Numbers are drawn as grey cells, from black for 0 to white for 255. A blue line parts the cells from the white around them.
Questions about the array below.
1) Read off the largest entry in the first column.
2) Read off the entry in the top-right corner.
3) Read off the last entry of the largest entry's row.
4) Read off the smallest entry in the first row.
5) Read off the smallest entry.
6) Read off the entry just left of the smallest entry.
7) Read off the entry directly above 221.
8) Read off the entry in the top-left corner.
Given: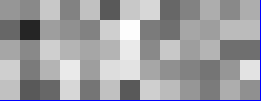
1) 207
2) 173
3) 187
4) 89
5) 37
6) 103
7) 180
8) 150

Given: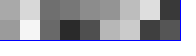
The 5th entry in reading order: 140
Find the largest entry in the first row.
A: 222
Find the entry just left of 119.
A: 111
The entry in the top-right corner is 57
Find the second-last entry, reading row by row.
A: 63

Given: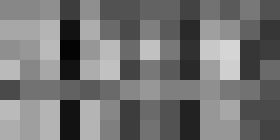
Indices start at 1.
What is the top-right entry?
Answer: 82
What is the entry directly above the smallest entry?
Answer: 18
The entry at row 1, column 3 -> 143
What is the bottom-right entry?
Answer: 67
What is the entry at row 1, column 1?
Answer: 135
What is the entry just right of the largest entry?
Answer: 54
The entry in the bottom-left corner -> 173
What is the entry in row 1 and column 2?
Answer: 135
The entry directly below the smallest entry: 18
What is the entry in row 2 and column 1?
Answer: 167
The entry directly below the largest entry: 207
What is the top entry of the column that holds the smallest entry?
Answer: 61
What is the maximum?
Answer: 213
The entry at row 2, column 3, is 180
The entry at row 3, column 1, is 143
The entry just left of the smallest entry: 186
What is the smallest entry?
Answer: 4
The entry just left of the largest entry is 200
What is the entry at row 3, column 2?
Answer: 151
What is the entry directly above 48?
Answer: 41
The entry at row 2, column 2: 167

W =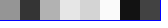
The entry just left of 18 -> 250
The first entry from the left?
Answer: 149
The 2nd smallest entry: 52

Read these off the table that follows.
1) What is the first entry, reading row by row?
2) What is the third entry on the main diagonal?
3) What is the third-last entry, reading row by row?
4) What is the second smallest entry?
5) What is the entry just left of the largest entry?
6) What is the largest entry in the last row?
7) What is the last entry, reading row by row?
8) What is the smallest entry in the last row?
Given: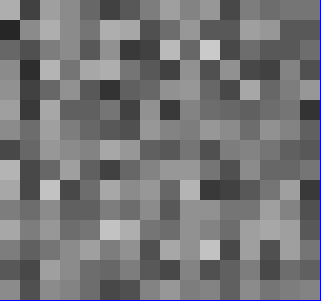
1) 174
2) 125
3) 117
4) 45
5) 103
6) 151
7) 131
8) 72

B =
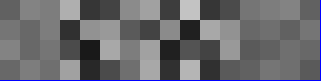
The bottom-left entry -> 104
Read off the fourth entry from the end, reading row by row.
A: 97
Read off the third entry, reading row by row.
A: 125
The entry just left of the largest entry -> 61
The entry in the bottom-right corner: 90
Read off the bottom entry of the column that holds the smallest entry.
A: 40
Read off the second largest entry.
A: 181
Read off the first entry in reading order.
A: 97
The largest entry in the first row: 195
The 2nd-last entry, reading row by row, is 111
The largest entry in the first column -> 131
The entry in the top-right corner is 97
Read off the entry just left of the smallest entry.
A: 75
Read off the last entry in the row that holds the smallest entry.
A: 104
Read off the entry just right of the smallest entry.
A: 168
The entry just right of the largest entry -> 54
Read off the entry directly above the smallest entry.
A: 146
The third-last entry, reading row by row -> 117
